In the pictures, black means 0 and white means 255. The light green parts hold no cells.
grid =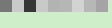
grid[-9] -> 119
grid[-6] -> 201
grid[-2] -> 183
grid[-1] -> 164

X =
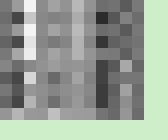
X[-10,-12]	119
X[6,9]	110
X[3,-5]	133
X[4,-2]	95
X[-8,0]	119
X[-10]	[119, 155, 243, 140, 162, 147, 184, 147, 110, 114, 91, 121]
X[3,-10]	227
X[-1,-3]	105
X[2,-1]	120
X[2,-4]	108
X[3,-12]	100
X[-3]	[119, 86, 150, 143, 133, 142, 148, 136, 60, 95, 161, 107]
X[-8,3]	139
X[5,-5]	142
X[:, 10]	[91, 129, 90, 108, 95, 168, 118, 161, 142, 150]
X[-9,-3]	87
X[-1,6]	156
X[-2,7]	130
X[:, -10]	[243, 198, 243, 227, 236, 136, 214, 150, 180, 152]
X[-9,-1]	109
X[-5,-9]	146
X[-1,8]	116
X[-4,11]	118
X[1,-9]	136
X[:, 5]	[147, 135, 146, 133, 149, 147, 134, 142, 137, 159]
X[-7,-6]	178
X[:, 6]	[184, 172, 186, 178, 178, 149, 163, 148, 152, 156]
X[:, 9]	[114, 87, 113, 97, 121, 89, 110, 95, 103, 105]
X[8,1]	70
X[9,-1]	108
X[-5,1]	108
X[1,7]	135

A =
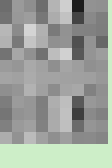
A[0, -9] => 109
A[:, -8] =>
[154, 152, 139, 121, 167, 150, 161, 149, 155, 146, 154, 146]
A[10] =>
[128, 154, 160, 129, 171, 191, 107, 149, 143]
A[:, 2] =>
[142, 157, 212, 196, 145, 169, 171, 178, 150, 150, 160, 187]
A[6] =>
[164, 161, 171, 163, 163, 161, 160, 159, 152]
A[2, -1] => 125
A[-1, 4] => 143
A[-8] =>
[115, 167, 145, 113, 189, 209, 88, 148, 157]
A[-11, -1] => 126
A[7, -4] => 164
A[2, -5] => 122
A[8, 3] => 126
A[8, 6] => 88
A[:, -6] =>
[109, 119, 177, 174, 113, 161, 163, 160, 126, 127, 129, 160]
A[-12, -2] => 146
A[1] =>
[114, 152, 157, 119, 172, 194, 68, 137, 126]
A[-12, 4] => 180
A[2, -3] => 130
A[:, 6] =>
[28, 68, 130, 80, 88, 158, 160, 168, 88, 61, 107, 137]
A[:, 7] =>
[146, 137, 129, 147, 148, 144, 159, 129, 152, 138, 149, 138]
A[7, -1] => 144
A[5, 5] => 165
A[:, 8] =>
[144, 126, 125, 103, 157, 148, 152, 144, 146, 129, 143, 133]
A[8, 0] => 125

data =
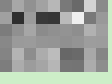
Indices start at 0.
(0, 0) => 132
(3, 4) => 148
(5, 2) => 156
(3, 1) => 154
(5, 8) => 141
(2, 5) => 147
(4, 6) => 106
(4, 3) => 172
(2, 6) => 142
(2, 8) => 159
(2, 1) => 144
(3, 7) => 157
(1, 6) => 239
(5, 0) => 125
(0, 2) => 145
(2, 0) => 124
